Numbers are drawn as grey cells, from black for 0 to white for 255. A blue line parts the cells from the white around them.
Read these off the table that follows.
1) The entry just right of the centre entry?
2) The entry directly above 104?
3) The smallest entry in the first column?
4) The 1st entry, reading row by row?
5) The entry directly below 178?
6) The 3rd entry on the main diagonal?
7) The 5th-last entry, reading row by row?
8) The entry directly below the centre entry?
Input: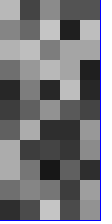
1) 89
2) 68
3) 39
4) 184
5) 111
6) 125
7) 46
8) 46

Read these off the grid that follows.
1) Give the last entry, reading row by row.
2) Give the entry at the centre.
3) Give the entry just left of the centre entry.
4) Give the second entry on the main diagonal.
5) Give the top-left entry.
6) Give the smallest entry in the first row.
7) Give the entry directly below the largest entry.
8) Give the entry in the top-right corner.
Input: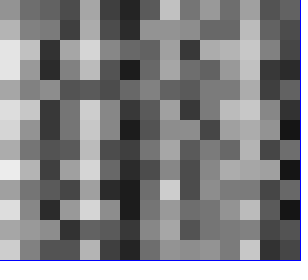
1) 70
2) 83
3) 28
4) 129
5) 147
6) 36
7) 160
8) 98

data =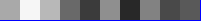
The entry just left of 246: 169
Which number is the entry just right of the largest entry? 184
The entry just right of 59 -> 143

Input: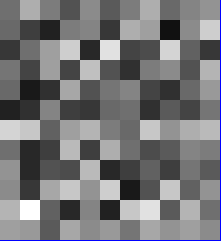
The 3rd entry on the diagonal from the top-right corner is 212
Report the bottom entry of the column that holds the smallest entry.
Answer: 147
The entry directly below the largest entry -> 153
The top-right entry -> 147
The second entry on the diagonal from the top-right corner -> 139
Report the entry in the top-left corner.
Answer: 111
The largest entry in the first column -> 212
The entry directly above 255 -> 55
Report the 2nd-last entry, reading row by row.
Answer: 159
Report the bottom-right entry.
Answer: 139
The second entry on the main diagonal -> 62
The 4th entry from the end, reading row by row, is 167
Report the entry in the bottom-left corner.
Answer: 159
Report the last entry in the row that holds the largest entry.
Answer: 111
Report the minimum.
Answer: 17
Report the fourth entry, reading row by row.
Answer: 82
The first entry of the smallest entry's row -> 105
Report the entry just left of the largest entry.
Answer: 180
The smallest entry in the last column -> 55
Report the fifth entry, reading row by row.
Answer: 139
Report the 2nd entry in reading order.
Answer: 174
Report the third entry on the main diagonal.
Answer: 159
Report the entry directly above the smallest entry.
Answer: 105
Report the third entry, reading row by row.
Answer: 124

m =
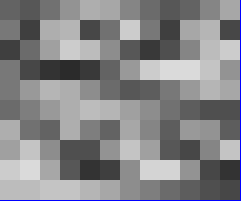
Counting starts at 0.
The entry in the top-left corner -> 99
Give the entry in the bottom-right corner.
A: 71
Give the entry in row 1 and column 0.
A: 120
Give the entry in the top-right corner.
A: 167
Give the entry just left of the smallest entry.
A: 51
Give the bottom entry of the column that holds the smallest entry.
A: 196
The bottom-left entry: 188
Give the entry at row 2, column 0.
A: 63
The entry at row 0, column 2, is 113
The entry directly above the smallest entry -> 204
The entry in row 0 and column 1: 87
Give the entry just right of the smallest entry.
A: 57
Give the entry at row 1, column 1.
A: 63
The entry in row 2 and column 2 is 160

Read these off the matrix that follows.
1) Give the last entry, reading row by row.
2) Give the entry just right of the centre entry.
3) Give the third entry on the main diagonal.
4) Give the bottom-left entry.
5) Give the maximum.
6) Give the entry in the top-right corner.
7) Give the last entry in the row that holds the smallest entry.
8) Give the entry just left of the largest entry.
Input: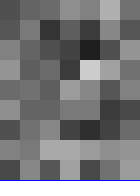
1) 155
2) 135
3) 80
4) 73
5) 204
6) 113
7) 148
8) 59

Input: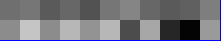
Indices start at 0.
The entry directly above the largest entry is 118
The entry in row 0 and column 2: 90
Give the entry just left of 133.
118
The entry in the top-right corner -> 126
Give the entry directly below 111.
140
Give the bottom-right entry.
154
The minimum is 4

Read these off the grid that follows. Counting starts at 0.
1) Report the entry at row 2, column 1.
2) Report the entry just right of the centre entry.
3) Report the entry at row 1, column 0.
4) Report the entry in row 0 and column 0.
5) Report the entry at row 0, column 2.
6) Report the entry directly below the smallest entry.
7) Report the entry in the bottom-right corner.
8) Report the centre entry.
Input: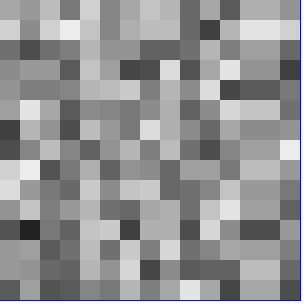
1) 77
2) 188
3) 208
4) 167
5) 188
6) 159
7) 77
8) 126

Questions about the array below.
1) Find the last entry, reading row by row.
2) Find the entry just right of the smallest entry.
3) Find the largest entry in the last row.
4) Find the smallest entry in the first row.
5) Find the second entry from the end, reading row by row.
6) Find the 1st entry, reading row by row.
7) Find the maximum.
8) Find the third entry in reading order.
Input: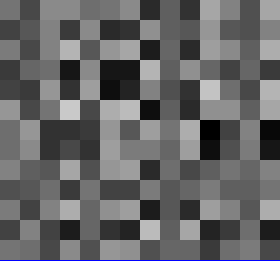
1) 72
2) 66
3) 150
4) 42
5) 123
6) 116
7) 201
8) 138

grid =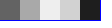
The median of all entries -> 169
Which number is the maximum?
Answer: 238

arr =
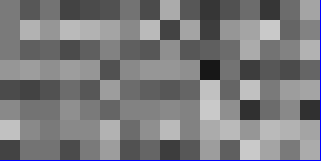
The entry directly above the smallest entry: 95
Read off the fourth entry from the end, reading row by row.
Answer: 201
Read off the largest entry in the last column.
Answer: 178
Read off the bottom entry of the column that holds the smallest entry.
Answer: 157
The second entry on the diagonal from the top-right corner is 101
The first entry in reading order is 122
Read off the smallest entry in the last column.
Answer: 48
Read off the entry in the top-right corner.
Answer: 164
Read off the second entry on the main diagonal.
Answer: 178
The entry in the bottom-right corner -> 171
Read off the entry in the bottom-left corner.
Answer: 67
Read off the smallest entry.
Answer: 23
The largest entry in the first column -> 193
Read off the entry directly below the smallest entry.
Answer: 193
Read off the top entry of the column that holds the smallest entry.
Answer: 54
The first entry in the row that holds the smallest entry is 150
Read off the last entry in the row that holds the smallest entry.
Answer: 101
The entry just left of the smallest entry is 143
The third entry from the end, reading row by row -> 164
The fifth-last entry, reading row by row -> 95
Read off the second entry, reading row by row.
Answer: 87

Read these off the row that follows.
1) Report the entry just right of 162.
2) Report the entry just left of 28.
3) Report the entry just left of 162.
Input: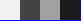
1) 28
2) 162
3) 68
